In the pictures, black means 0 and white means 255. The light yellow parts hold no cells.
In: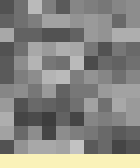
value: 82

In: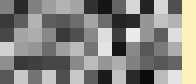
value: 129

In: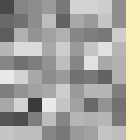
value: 72

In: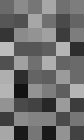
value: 106

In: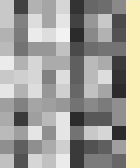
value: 200
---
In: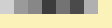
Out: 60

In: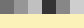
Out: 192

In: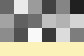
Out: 249

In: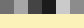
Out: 68

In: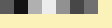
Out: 236

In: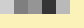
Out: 127

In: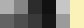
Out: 78

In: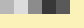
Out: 220

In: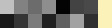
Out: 32
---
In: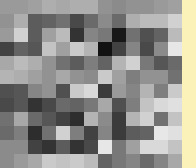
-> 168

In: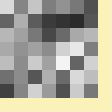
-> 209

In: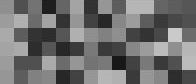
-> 129

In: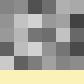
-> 125

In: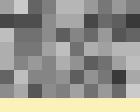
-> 86
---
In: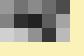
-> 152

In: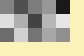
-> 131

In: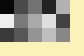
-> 7

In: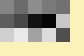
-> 133

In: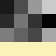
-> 26

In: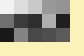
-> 242
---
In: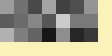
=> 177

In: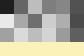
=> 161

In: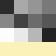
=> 253

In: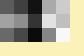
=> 105

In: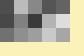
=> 113

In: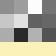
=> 172

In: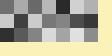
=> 48
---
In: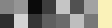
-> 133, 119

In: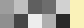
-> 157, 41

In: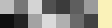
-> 190, 66

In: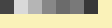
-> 68, 55

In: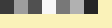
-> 58, 37

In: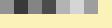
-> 146, 158
